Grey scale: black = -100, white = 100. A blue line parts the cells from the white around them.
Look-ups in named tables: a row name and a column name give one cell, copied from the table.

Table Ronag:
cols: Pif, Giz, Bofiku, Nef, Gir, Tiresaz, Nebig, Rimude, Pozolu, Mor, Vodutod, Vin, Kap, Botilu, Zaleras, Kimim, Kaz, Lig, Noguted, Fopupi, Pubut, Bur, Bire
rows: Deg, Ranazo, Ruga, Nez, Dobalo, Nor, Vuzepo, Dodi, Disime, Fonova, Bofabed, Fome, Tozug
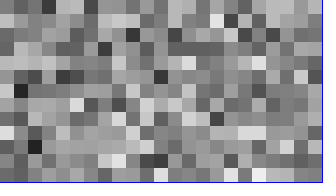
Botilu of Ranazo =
1
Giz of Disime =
-31
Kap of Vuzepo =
4
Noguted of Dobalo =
75
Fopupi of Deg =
46
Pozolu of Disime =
69
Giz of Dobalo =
48
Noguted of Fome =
7
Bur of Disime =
20
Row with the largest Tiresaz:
Dodi

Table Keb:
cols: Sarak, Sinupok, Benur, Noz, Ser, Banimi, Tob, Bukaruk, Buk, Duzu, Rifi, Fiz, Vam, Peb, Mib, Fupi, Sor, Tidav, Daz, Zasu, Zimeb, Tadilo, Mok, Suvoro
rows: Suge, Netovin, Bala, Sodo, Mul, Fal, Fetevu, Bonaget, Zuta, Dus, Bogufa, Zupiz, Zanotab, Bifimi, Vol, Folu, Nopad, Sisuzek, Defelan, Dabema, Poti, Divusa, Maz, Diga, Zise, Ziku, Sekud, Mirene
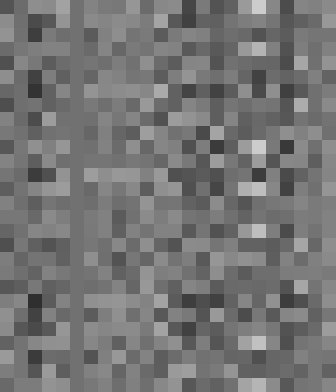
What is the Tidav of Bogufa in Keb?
22
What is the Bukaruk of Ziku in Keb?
0
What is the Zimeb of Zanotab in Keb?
-42
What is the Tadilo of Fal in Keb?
-15
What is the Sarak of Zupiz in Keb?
3
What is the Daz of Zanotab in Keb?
-53
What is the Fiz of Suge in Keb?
7
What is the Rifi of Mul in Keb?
12
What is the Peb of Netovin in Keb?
-49
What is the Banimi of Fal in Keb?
-11
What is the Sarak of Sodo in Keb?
-16
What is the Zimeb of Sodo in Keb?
-36
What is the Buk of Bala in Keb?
11
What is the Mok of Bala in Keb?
-8
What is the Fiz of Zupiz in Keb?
-19
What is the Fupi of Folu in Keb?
-2
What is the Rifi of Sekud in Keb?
-17
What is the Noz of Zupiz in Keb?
8
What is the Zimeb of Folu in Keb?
-13
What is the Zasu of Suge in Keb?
6
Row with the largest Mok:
Dus

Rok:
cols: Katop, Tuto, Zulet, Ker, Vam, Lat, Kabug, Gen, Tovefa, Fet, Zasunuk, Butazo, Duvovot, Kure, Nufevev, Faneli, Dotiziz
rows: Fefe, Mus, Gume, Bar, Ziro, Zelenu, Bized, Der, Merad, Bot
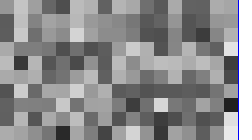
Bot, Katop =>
35
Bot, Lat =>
30
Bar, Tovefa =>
22
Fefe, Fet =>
32
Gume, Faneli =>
5
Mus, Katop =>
-28
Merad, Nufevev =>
-37
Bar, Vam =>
-38
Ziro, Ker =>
-33
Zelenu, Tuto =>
27
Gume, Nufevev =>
-53
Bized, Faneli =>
-9
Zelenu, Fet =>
20
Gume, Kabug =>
26
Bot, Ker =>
-8
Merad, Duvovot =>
-39
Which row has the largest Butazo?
Der

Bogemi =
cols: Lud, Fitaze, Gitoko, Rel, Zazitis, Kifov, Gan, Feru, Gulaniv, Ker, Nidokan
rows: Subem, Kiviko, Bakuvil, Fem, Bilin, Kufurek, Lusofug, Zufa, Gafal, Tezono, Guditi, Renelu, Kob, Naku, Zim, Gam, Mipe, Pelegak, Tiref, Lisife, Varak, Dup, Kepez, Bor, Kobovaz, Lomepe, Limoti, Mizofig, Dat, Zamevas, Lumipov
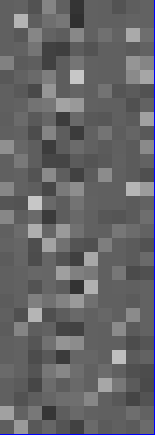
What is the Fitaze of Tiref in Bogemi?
-21
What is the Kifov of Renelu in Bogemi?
-29
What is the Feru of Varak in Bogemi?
-25
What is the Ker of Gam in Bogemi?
-29
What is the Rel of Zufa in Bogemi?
-7
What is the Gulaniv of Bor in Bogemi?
9
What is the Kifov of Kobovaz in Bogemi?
10
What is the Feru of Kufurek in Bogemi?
-25
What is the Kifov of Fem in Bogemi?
-27
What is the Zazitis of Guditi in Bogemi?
-28
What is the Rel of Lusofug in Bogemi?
18
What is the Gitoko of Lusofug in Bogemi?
-43
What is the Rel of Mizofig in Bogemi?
-15
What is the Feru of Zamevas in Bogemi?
-25
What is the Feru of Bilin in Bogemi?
-25
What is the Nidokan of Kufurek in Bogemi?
30
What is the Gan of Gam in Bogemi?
-24
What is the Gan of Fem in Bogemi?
-35
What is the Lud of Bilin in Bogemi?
1
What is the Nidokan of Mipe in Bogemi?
-23

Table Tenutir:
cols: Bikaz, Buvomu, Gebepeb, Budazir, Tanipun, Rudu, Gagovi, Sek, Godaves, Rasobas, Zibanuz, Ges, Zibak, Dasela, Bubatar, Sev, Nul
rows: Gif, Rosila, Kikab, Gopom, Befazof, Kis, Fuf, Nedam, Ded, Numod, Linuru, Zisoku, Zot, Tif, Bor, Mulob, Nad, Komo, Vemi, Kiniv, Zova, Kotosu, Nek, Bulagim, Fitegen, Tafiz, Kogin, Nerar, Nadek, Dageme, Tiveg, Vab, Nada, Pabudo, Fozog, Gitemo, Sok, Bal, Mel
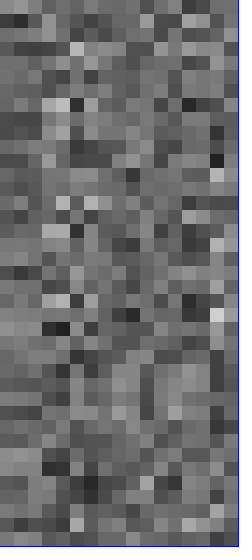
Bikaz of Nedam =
-21
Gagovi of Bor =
39
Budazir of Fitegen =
-15
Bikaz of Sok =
-4
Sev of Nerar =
-50
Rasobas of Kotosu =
-6
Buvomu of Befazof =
-13
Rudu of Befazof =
-12
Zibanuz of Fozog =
28

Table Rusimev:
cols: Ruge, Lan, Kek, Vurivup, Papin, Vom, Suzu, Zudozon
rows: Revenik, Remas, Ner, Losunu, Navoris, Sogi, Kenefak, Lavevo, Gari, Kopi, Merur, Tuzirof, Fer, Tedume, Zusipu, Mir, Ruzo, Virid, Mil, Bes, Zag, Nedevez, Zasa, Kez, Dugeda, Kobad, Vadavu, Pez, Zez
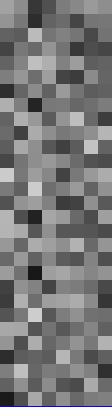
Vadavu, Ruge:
-1
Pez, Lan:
13
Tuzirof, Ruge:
-44
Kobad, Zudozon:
-25
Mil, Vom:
-34
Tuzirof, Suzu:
-36
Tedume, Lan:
-25
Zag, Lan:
14
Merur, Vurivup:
-32
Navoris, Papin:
1
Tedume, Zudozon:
14
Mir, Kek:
-73
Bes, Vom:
17
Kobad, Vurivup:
-28
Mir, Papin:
21

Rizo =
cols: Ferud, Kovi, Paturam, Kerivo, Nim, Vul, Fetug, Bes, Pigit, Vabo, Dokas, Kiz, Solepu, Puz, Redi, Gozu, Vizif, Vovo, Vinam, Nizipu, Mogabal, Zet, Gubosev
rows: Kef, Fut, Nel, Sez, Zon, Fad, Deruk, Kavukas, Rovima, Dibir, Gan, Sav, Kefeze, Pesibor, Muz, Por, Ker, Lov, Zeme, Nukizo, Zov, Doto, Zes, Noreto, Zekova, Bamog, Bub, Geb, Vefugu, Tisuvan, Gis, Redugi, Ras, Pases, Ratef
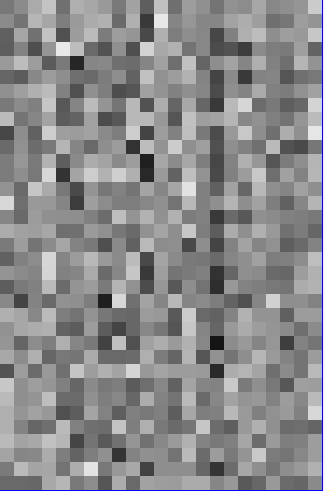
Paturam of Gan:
-15
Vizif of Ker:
35
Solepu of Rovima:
-33
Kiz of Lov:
10
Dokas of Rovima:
44
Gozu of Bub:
-68
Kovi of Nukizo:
9
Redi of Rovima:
24
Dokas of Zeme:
-43
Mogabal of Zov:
-9
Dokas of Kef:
-26
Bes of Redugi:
-30
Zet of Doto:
12
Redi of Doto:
9
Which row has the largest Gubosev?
Dibir

